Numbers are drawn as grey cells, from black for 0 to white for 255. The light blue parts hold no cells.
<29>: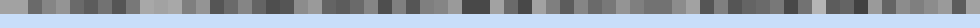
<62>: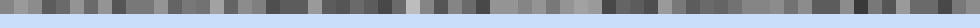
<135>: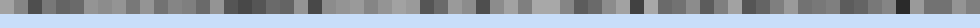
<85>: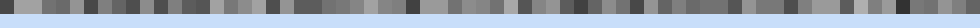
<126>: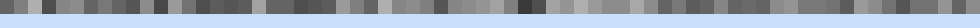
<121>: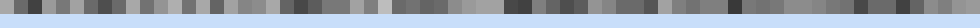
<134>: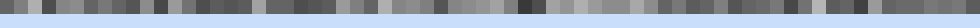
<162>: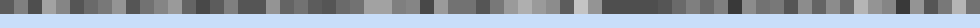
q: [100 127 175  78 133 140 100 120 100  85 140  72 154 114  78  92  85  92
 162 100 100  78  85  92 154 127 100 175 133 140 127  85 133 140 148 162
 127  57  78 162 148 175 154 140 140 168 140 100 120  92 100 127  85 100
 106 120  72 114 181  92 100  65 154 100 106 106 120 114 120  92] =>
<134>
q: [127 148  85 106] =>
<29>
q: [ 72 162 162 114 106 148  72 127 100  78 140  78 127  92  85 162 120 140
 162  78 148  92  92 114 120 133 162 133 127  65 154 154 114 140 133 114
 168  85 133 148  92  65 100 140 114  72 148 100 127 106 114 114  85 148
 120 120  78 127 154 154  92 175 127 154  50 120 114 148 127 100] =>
<85>
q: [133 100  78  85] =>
<29>

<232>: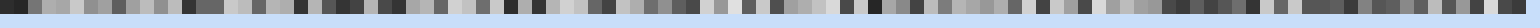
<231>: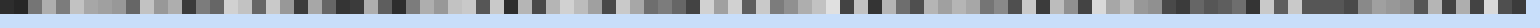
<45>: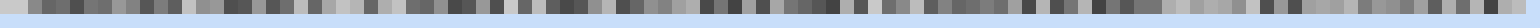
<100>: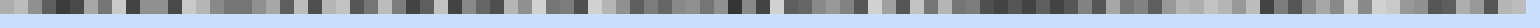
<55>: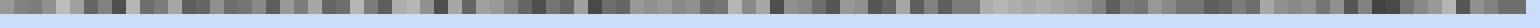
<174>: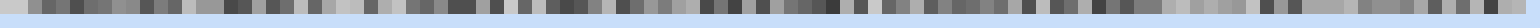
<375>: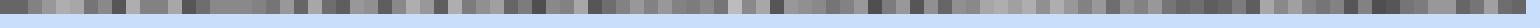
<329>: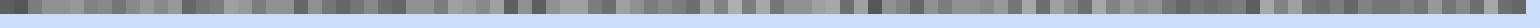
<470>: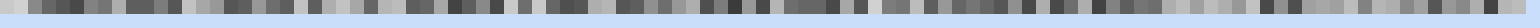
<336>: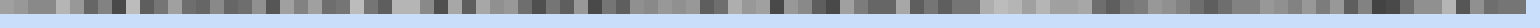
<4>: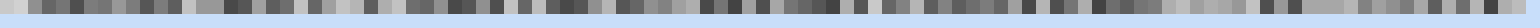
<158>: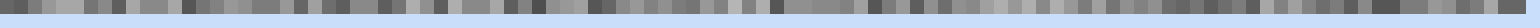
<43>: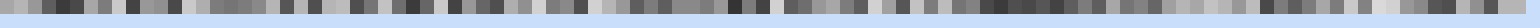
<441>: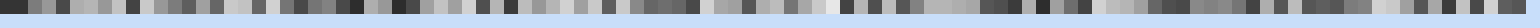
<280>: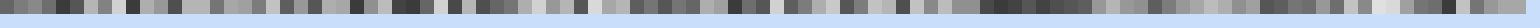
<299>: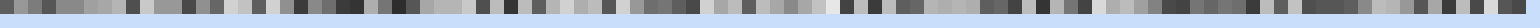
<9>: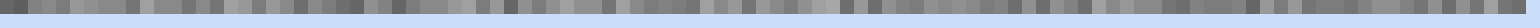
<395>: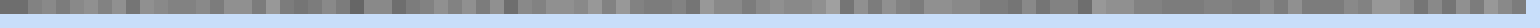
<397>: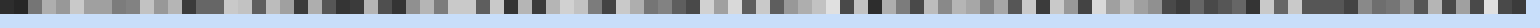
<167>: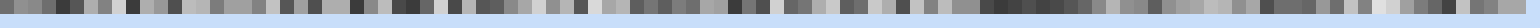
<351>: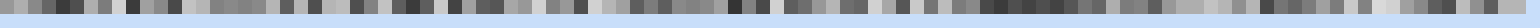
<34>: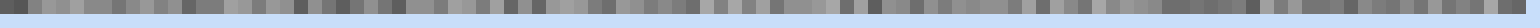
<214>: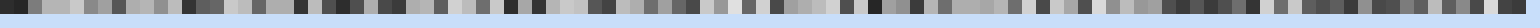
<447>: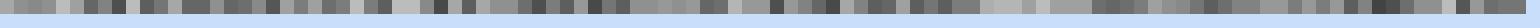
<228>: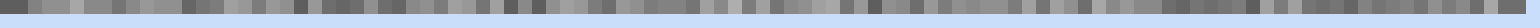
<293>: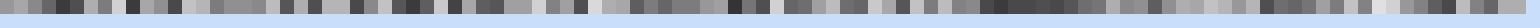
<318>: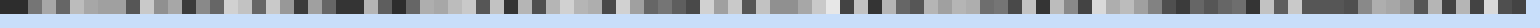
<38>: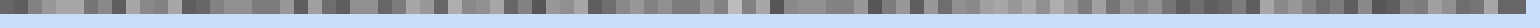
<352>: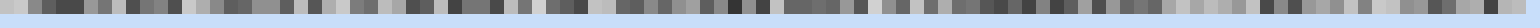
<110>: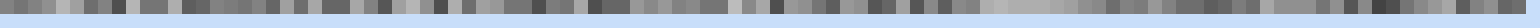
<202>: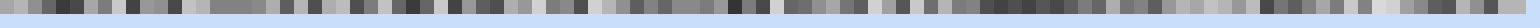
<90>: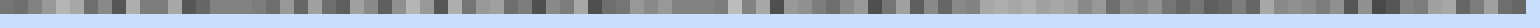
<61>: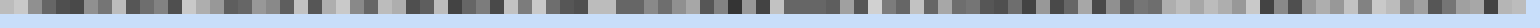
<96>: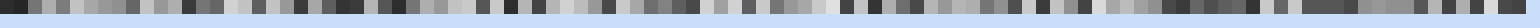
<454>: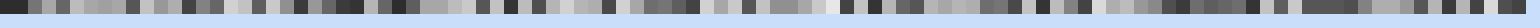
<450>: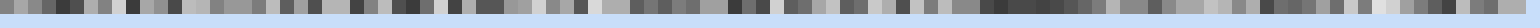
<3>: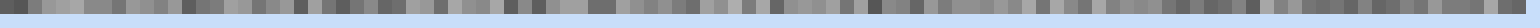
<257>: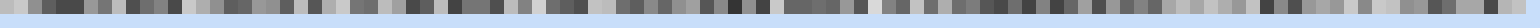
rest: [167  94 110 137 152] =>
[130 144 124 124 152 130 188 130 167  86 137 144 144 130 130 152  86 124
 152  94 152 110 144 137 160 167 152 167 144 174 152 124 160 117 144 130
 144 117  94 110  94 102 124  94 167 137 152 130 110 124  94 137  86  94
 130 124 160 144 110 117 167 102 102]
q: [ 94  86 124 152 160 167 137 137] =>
<3>

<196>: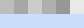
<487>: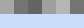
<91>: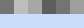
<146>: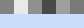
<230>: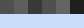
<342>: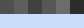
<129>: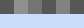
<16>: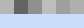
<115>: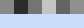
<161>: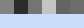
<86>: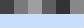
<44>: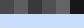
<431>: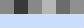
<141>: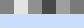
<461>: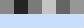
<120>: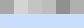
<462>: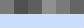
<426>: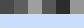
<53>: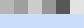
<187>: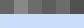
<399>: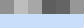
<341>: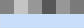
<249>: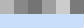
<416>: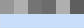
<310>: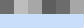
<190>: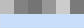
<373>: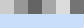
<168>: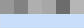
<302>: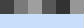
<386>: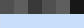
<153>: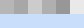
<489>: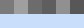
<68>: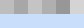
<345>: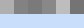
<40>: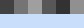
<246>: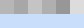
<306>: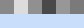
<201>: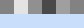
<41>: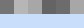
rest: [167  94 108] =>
[167]
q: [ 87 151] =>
<341>
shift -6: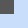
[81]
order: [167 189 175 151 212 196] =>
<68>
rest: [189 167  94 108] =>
[167]
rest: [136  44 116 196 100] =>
[144]

